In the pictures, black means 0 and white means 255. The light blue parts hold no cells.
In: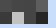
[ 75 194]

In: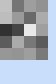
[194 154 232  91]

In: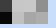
[ 61 192]

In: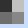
[ 48 135]

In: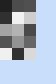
[ 32 241  74]

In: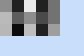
[141  93 190]
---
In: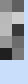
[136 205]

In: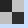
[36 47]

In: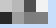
[200 158]

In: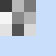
[ 58 137 216]

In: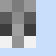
[152 139  60]

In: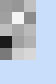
[156 244 186]
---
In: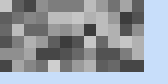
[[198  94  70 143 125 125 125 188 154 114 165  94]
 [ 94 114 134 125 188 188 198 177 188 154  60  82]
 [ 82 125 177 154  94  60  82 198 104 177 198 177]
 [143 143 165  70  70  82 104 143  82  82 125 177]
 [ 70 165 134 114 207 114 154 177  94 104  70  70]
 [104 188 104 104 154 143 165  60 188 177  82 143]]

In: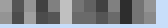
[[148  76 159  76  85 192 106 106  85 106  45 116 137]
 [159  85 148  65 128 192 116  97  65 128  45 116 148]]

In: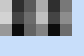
[[152  12  99 130  12 108]
 [201  47  90 172  47 120]
 [211  68 108 192  68 141]]

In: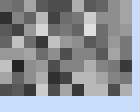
[[193  37 142 152  78 131 131 174 131 120  57]
 [ 89  67 152 213 109 120 100 224 109 142 152]
 [ 78  89  57 204  78 164  57 184 184  78 174]
 [164 100 142 174  48  67 184 184 164 131 120]
 [120 109 164  89  78  78 174  89 100 142 164]
 [ 48 131 100 184  67 109 120 204 142 142 164]
 [152 152 164 109 142  78 131 131  89 164 120]
 [100 193 109  57 193 152 142  89 109 152 120]]

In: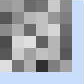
[[223 118 173  47 127 162]
 [ 87 139 182 192 150 127]
 [150 162 107 118 202 139]
 [139 173 107 192 214 107]
 [ 87 202 162 192 182  87]
 [ 76 214 223  97 182  97]]

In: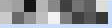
[[202 105 147 191 241 126  64  85  54]
 [171 159  21 181 135  64 115  95 220]]
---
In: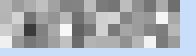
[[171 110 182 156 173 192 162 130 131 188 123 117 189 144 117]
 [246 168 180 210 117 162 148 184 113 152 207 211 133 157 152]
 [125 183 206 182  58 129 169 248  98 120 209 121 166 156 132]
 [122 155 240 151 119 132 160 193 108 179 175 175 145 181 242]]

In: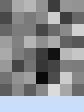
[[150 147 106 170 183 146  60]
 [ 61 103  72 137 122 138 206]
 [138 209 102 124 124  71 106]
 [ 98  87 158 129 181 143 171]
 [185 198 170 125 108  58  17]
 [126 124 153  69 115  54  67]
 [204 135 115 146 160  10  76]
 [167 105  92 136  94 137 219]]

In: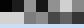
[[208 137   3  28 148  23 145]
 [ 98  53 210 210 125 139  71]]

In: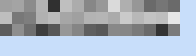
[[118 106 160 164 139 179  48 191 172 135 152 218 175 151 106]
 [190 230 190 120 126 177 187 166 160 179 181 171 202 184 195]
 [ 51 122  92 142 110  61  87 151 133  95  88 136 134 122 106]]

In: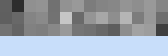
[[153 133  96  45 144 147 113 146 153 124 132 135 148 142]
 [152 110  95 104 132 138 114 198 106 149 167 142 181 124]
 [157  63 114 100 129 126 136 153 117 113 104  93 141 162]]

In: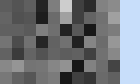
[[130 139  93  84  95  36 126 205  64  43]
 [113 160 100  81  85  29 107 161  64 100]
 [116 124  96  96  90 127 111  34  89  24]
 [108 151 116  76 113  37  98 113  33 133]
 [113 136  98  59 100  83 100  93  97  65]
 [109  68 136 149 116 118 134 146  23 130]
 [106  96 120  98  86 115 123  24  64  53]]

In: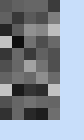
[[102  59  87  97 102]
 [ 77 126  97  56  90]
 [135 189  37  92 145]
 [ 78 105 194  14 114]
 [ 97  80  54 105  58]
 [115  79  79 103 162]
 [142 106  99 116 105]
 [ 44 194 196  26  52]
 [103 101  81 102 114]
 [ 29 110  49 103  40]]

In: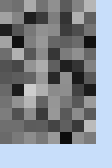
[[131 182 119 111 171 115 144  91]
 [176  96 162 132  30  59 126  51]
 [ 77 116  31  85 120 145 139  60]
 [107  16 163  16 127 152 102  96]
 [144 104 110 178  87 140  54 124]
 [ 52 130  82  71 148 173  95  31]
 [ 25  88  87  93 100 152  40 144]
 [ 67  26 105  27 205 175 139 142]
 [ 88 155 115 146 181  99 150 120]
 [140  90 125  81 140  58 152  89]
 [ 57 187 111 111  92  93  68  95]
 [143 123 106 122 141 120 154  12]]

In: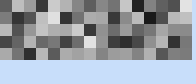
[[ 80 227  94 190 156  56 203 179 134  94 135 115 198  34 130  96]
 [184 192 124  53  83 191 224  52 114 172 168  57 139 187  26  78]
 [140 139 185  83 151 195 174 169 203  57 145 108 155 101 119 166]
 [ 50 120  70 100 179 105 120  66 109 225 148  62  46  72 144 181]
 [127 123 170 116  47 184  91 172 162 175 132 156 160 131 177  87]]
